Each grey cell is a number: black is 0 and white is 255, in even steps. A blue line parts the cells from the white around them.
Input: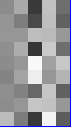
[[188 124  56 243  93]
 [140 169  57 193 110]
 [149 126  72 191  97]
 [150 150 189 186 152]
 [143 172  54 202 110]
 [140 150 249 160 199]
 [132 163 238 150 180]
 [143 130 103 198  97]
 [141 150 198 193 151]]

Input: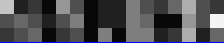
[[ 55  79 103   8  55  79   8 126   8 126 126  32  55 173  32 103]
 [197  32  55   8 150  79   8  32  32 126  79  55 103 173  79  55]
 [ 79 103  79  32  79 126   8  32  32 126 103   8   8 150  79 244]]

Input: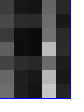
[[109  32  21 198  37]
 [ 61  24  21 102  40]
 [ 72  44  43 109  25]
 [ 58  16  12 114  42]
 [ 94  14  12 187  44]
 [ 68  45  40 106  30]
 [103  32  25 182  25]]

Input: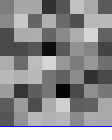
[[ 86 148 185 178 182 138 170 169]
 [125 167 167  49  85 193 169  90]
 [137 200 102 175 106  79 184 184]
 [ 74 171 172 102 137 172 213  98]
 [ 73  74  87  13  88 147 133  68]
 [172 107 188 214 151 124 150 111]
 [185 176 185 117  97 139  49  73]
 [156  53  93 118   5  73 143 120]
 [ 92 156  78 171 207  94  97 168]]

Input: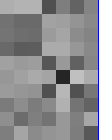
[[126 165 139 148 152 125  88]
 [174 179 179  80 126  99 132]
 [114 106 106 162 159 148 137]
 [116 110 108 155 165 140 132]
 [105  92  93 171 171 151 137]
 [161 154 157  86 153  97 134]
 [151 161 170 164  37 192 172]
 [155 150 147  80 183  81 119]
 [123 141 124 138 177 116  99]
 [143 108 127 115 152 127 167]]

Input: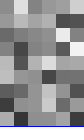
[[173  53 143 144 163  60]
 [140 223 131 152 159 207]
 [152 185 164 177  77  82]
 [106 126 136 144 235 130]
 [130  71 131 139  90 243]
 [186  84 179 220 165 169]
 [190 150 144  71 113 114]
 [ 93 105 148 194 147  81]
 [ 61 144 148 202 107 154]]
